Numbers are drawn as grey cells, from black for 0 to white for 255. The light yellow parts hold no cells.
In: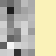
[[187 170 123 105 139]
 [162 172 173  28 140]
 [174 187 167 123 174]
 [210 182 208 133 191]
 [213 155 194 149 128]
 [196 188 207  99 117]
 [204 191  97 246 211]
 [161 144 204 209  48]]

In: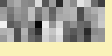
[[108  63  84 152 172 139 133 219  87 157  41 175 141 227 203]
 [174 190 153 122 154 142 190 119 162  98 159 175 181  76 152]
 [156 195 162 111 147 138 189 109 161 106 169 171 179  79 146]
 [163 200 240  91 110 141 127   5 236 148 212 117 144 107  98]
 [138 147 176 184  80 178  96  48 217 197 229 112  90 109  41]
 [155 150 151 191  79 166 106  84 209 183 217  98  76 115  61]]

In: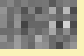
[[125 120 121 134 111 126 113 116 118  89 115]
 [186  75 148 109 121  83 129  81 116 168  99]
 [117 102 138 108 143 102 101 131 128 118 106]
 [211  75 137 101 148  67 103 103 102 183  61]
 [140  93 109 110 119  86 121 105 120 166 101]
 [105 128 147 113 154 123 112 172 135 106 119]
 [126 147 126 130 156 125 105 148 143 107  75]]

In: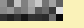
[[161  96 145  86 195 128 168 200 115]
 [ 56 222 137 150 112 126 159  86 104]
 [107  10  50  34  50  22  51  48  42]]

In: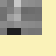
[[141 137 139 120 199 144]
 [109 112 113 125 153 106]
 [116 114 112 156 173 116]
 [138 135 138 133 145 140]
 [116 117 118  30  30 120]]

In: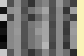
[[101  64 202  80 142  88  50 115 133  84 151]
 [ 52 159  20 143 150  77 116 137 165  79 139]
 [ 97  63 198  71 147  98  55 102 141  83 141]
 [ 61 149   9 135 147  82 120 136 165  72 139]
 [ 56 156  20 135 152  82 116 153 165  79 139]
 [ 69 149   3 135 147  82 116 135 166  77 139]
 [ 52 149  20 136 147  79 116 135 182  69 139]
 [112  43 200  89 147  92  54  90 138  87 139]]
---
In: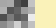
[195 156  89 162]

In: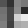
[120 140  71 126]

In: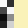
[47 72]

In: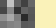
[103  99 127 130]

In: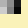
[ 24 126]

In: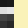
[ 25 220]

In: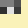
[ 80 224]

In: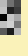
[73 34  3]

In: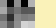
[178  87 136  91]
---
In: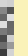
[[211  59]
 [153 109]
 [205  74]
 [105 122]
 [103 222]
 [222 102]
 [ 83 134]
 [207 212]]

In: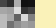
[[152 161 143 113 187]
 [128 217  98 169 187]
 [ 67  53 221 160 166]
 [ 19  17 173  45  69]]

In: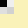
[[209 223]
 [239   6]]

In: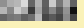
[[ 70 137  69  89  70 186 111  96 124 118 101]
 [ 18 146  88 134  90 165  58 173 204 135 181]
 [ 97 177 119 203  95 177 101 218 182 174 144]]

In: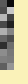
[[149  95]
 [123 127]
 [119 141]
 [109  46]
 [ 76 101]
 [132 176]
 [ 33  74]
 [ 66 184]
 [199  77]
 [ 11  89]]

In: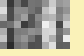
[[ 98  95 223 173  82  79 127 115  43 128]
 [236 103 175 211  82 116 149 131  62 196]
 [148 111 216 211 137 145 127 123  62 173]
 [211  71 209 239 121  86  60 164 114 105]
 [173 135 182 173 137  86 160 131  75 173]
 [148 127 216 192  98 116 138 139  75 219]
 [161 151 202 145 113 116  72 115  56 185]]
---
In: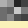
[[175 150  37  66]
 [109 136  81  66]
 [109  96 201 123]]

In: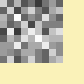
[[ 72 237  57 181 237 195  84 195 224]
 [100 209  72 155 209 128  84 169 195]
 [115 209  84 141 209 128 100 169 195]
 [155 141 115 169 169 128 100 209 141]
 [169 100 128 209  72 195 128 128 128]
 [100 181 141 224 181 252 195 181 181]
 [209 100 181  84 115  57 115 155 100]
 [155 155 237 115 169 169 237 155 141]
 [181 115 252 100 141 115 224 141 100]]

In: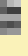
[[ 93  63  63]
 [ 93  77  93]
 [137 151 151]
 [167 167 167]
 [125 181 197]]

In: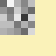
[[190 190 121 177 135]
 [177 165 149 108 216]
 [108 246 177 135 190]
 [149 121 204 149 108]
 [204 135 231  55 216]]

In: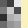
[[124 203  77]
 [109 149 162]
 [ 46 175 189]
 [ 93  61 231]]

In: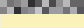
[[131 184  48 131 144 197  87 157 157 115 172  87]
 [172 115 131 157  48  87 184  75 144 184 101 101]]

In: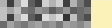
[[107 163 136 120 150 163 136 150 120 163 150 136 163]
 [178  63 163 220  94  63 207 178 207  63 178 120  78]
 [193  63 178 220  94  63 220 193 220  51 193 107  78]
 [193 163 193 120 107 150 136  94 120 150  94 107 120]]
